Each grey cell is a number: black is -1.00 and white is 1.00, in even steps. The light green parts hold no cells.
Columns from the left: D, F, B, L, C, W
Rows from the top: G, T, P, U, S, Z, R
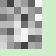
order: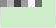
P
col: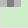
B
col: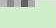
F
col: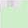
B
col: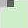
F
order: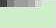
R

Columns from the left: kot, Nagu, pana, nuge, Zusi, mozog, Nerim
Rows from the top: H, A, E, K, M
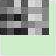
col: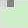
Zusi
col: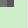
nuge
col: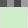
Nagu
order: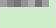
A
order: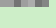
K
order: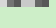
H

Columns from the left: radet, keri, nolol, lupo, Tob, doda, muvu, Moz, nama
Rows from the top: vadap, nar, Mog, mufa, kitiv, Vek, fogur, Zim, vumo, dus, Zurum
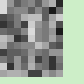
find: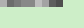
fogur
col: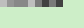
doda
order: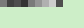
mufa
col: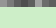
keri
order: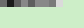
nar

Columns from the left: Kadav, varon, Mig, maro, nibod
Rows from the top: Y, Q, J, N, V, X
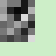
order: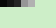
Q
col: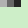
nibod
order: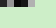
Q
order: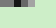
Y
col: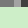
varon
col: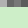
Kadav

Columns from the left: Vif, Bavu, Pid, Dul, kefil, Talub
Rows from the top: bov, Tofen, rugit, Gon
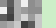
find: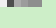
Tofen
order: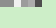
Tofen
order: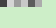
rugit
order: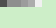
Tofen
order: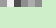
Tofen
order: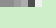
Tofen
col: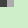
Bavu

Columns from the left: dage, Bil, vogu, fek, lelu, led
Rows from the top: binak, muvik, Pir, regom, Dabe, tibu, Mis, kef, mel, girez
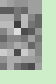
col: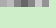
dage
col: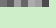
lelu
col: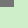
vogu
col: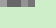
led
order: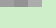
mel

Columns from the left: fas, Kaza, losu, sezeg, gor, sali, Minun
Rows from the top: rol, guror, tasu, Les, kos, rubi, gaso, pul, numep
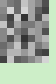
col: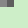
sali
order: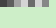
guror
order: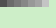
rol
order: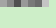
rol
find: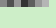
rubi
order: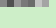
rol

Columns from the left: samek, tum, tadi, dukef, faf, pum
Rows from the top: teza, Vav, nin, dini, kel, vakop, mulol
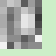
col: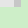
dukef
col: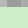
tadi
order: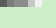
vakop
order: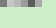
Vav

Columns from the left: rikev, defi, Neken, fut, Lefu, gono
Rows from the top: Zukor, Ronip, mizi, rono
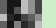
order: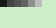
Ronip
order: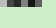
rono
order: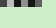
Zukor
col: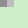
gono
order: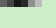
mizi

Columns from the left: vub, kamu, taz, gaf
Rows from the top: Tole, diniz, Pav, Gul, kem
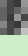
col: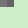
vub
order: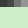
Tole
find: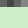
diniz
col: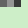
taz
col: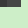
kamu
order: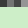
Tole
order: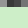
Tole

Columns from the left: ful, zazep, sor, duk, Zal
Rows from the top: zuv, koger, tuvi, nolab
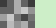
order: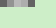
nolab
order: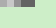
koger

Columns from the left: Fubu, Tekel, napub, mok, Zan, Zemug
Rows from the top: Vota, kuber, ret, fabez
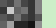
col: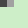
Tekel
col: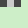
Tekel

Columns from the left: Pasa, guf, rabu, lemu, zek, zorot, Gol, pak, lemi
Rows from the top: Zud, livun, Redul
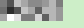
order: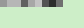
livun
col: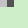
rabu
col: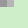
Gol

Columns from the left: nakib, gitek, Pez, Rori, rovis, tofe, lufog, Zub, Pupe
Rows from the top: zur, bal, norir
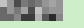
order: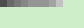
bal
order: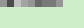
zur
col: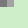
Rori
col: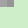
Zub
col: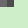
rovis
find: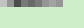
zur
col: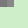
Pez

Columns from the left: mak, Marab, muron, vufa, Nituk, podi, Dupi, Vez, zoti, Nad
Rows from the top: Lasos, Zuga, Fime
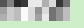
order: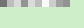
Zuga
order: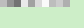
Fime

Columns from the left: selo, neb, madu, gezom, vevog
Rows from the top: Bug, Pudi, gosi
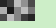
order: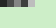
gosi
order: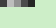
Bug
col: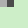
selo

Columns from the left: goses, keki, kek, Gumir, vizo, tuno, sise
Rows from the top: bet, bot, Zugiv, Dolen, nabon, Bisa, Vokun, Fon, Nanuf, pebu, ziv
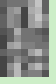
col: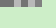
tuno
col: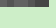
goses
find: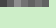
Nanuf
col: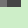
Gumir
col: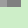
kek

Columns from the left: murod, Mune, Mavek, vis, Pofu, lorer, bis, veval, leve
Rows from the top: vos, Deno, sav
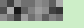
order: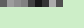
Deno
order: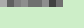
vos
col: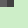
veval
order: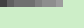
sav
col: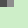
murod

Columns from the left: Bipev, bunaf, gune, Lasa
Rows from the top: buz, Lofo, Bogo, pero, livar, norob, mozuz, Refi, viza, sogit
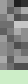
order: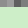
norob
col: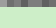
bunaf
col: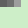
Lasa

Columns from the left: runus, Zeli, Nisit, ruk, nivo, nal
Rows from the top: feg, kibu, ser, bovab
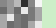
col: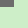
ruk
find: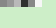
feg
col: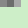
runus
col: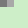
nivo
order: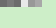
kibu
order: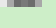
bovab
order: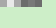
bovab

